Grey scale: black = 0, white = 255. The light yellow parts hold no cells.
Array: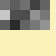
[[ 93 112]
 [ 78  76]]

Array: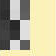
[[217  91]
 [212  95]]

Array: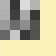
[[ 54 220]
 [ 63 170]]

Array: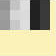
[[195 221]
 [214 218]]

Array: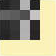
[[ 49 179]
 [ 92  78]]

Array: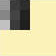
[[60 45]
 [68 34]]

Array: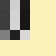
[[207  26]
 [211  23]]
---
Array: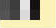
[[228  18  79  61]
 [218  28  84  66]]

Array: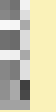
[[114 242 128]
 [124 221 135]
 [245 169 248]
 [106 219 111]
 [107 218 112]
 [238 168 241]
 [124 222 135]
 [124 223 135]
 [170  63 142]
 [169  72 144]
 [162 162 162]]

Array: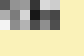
[[217 205  88 147 154  53]
 [ 91  71 174 124 213  23]
 [143  78 243 141 179  76]]

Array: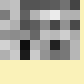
[[114  68 185 193  84  84  88  92]
 [178 177 123 192  97 179 215 235]
 [146  73 195 176  79  93 138  70]
 [206 171 145 140 145 103 192 184]
 [118 182 210 190  14 173 153  33]
 [120 182 176 201  27 202 147 113]]

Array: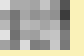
[[151  84 228 170 171 164 196]
 [145  60 156 118 166 146 156]
 [181 100 184 122 186 179 165]
 [196 125 225 113 163 159 192]
 [200 121 161 128 218 126 133]]

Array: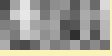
[[106 217  70 164 227 150 111 142 148  87 160]
 [150 194  99 206 231 195 120 158 123 100 171]
 [107 184 127 133 217 165 155 165  79  86 166]
 [ 82 181 148 123 202 183 144 159  91  47 175]
 [138 112 173  84  75 103 162 125 134 165 111]]

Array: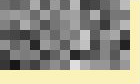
[[131 186 111  96 110 170  90 153 102 183  62  71 101]
 [119 119 147 156 147 108 161 119 157 161 105 174  80]
 [132 182 129  97 171 131  83 118 133 164 109 100  57]
 [167  75  75  69  57  82 136 103 139 123 199  92 150]
 [ 98  34 145 100 127  39 155 136  92 164 193  68 134]
 [ 87 168  63 133 124 130  56  98 149  38  74  89 133]
 [115 151  54  23  90  64 115 141 115 222 174 151 150]]
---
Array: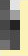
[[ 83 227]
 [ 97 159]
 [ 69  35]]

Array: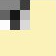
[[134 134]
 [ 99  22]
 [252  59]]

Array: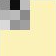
[[144  14]
 [182 187]
 [217 149]]

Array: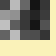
[[ 68 186]
 [153 145]
 [192  93]]

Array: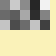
[[127 202]
 [106  93]
 [196  76]]

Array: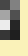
[[ 71 129]
 [165  80]
 [236  38]]

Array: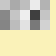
[[199 170]
 [136 197]
 [133 188]]
